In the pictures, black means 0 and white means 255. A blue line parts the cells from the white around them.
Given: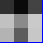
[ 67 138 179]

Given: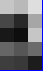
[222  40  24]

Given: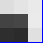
[234  70  46]

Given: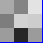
[227 210 156]

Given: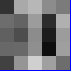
[123  44 140 105  65]

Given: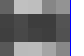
[147  61  65 186]
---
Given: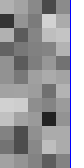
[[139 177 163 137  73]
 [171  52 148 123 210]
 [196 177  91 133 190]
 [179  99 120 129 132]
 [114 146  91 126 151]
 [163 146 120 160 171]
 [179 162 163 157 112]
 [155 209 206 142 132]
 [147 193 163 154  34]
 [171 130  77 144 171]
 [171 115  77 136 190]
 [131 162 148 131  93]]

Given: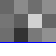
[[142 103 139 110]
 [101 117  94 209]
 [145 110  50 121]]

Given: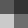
[[ 51  89]
 [110 202]]

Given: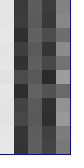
[[130 230  58  93  60]
 [135 229  60  91  57]
 [110 231  47  97  77]
 [140 228  63  90  53]
 [115 230  50  95  72]
 [157 225  75  88  43]
 [105 230  45  98  82]
 [146 228  67  90  49]
 [152 227  71  89  47]
 [125 230  53  93  64]
 [120 231  52  94  68]]

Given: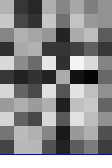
[[147 179  54  39 174 134 167 127]
 [146 200  71  50 198 113 195 152]
 [ 92 133 176 165 150  35 171 189]
 [ 55  47 169 177  55  53  64  97]
 [132 217 140 107 230  48 244 218]
 [104  54  34  50  35 171  18   5]
 [144 215 100  74 223  84 226 191]
 [100 155 174 155 175  31 192 201]
 [145 213  98  71 216  88 225 189]
 [ 80 117 187 176 134  25 153 175]
 [ 61  68 184 183  82  34  93 124]]

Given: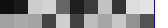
[[228  14  25 204 211 102  30  60 194  53 221]
 [ 83 161 170 164  68 207  66 190 166 199 146]]

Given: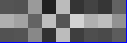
[[ 98  84  82 154  33 187  52  67  54]
 [146 175 162  99 190  84 211 176 190]
 [ 92  82  84 136  50 188  62  78  74]]
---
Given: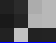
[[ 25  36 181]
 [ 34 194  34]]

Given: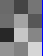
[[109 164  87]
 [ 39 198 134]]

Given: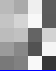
[[196 212 248]
 [188 193 100]]

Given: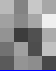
[[161 137 167]
 [147  60  80]]

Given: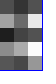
[[162 106 233]
 [ 30  67  82]]

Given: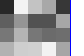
[[ 95 149  82]
 [119 180 119]]

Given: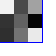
[[ 51  98   6]
 [ 47 115 234]]

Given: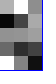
[[  8  68 170]
 [146 148 159]]
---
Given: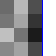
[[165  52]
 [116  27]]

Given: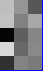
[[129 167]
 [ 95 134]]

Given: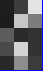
[[199 125]
 [ 42  50]]

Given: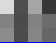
[[ 75 130]
 [ 76 133]]

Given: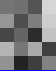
[[ 78 126]
 [101  44]]

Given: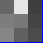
[[120  69]
 [ 96  76]]

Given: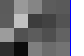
[[193  60]
 [ 81  92]]

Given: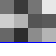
[[180  84]
 [ 45 140]]
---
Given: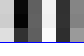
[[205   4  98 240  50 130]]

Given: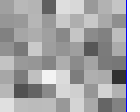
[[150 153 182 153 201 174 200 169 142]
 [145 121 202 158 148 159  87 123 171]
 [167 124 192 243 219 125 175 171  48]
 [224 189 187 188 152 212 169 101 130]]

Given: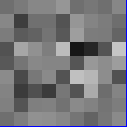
[[135  62 112 112  83 150 132 124 110]
 [ 82 166 145 126 188  22  38  84 197]
 [139  74 120 138  83 192 182 141  81]
 [128  84 127 129 114 138 130 116 125]]

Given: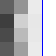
[[ 62 208 231]
 [ 90 159 235]]

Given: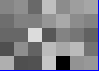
[[110 129 128 150 169 140 131]
 [ 79 142  99 187 168 187 115]]

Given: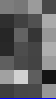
[[ 47  65  81 171]
 [ 40  77  68 174]
 [161 210  94  20]]

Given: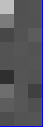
[[123  82  82]
 [ 83  86  83]
 [ 47  85  83]
 [ 93  87  80]]

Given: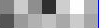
[[ 84 154 177 193 169 203 166]]

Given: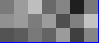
[[145 155 124 156  79 128 195]]
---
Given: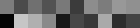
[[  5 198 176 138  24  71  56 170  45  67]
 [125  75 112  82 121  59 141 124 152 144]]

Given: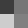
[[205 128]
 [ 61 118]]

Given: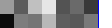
[[ 12 125 117 184  94  88 121]
 [156  92 192 230  83 106  57]]

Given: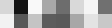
[[242  88 196  92  89 167 227 200]
 [215  20 249 168 109 217 245 112]]

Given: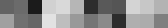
[[160 112 102 226 190 153 117 138  44 175 172 127]
 [ 99 107  27 209 217 182  45  89  85 212 199 179]]

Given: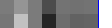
[[118 193 123  37 109  98 100]
 [123 149 123  76 115 113 115]]
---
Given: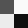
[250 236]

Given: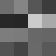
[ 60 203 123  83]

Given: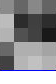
[100  63  81 104]

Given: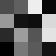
[  7  14 157   1]

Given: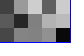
[204 179 130]

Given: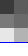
[ 92 121]

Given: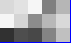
[182 184  72]

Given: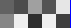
[230 239]

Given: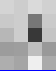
[209 119 205 156]
